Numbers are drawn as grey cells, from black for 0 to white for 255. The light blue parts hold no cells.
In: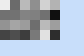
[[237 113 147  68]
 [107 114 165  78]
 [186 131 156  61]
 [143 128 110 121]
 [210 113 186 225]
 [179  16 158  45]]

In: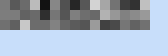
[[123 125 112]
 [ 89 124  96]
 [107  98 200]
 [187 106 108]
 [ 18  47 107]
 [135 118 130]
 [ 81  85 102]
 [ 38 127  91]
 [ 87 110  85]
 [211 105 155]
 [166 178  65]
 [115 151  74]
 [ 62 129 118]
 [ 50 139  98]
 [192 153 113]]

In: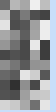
[[107 193 227 168 150  71 142 104  79  82 212]
 [183  83  77 141 112  81 118  91  48  77 201]
 [167 122  86  94  72  73  90 228 143 159 169]
 [239  78 160 164 232 162 147 206  72 198 112]
 [190  67 236 237  60  61 149  87 221 201 229]]

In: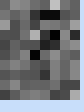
[[100 117 154  80  69  78 109  84 107  65]
 [140  98  78  78  97 100 129  95 134  92]
 [132 113 105 113  83 129 115  86  95 117]
 [109  51  68 176  81   4  86  83  99 126]
 [ 97  11 124  51  32 107  76  52  98 117]
 [192  11 119   2  46 140 127 125 111  68]
 [115  83 106 137 125 106 101 101  71  75]
 [ 97  95 158  42 141  93 133 135  71 171]]

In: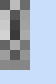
[[ 88 193 202 211 101 158 136]
 [188  86  65  58 171  87 134]
 [108 159 162 170 119 148 134]]

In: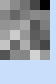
[[169 132 147 161 196  84]
 [138 102 151 203 104 137]
 [114 126 168 150 174 134]
 [ 69 139  86  92 102 210]
 [  1 133 125 105  70 155]]
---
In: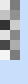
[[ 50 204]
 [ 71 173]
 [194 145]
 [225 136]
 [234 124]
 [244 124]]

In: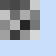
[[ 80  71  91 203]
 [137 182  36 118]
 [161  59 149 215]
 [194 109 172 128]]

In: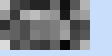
[[ 46  97  77 116 116 126 149  56  77]
 [106  97  77 126 116 126 160  67  87]
 [149  56 171 189 160 149  25 138 160]
 [199  77  56  36  36 106  16  87 180]
 [219  67  97  67  56  97   7  87 180]]

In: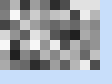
[[ 68 114 204 158 126 104 126 104 158 135]
 [114 182  56 158 114  44  77 225 225 225]
 [126 247 135 204 158 193 204  68 236 182]
 [158  32 135  95 182 135 193 170 104 193]
 [170 114 104  44  77 158  95 182 236  77]
 [214 147  95 225 193  86  56  32 170 147]
 [247  56 193 247 147 236  77 182 126 147]]

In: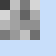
[[ 59 193 123 214]
 [123 153 193 111]
 [181 162 144 144]
 [214 162 100 171]]

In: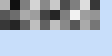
[[ 55  37  97 191  97 191 137  87 170 118]
 [ 87 109 170 158  66  37 127 242 158 149]
 [180  16 127 212 137 201  76 127 221  55]]

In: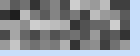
[[ 51  30 188 122  91 132  91 122  63 188 154 142  91]
 [ 73 166 102  73 122  82 102 113  82 154  73  91  51]
 [142  91 113  51 102 132  73 206 166 154 188  63  63]
 [154 197 132 113 132 122 176  51 132 142  63 113 154]
 [166 166 142 206 197 188 176  51  82 102 102 206  82]]
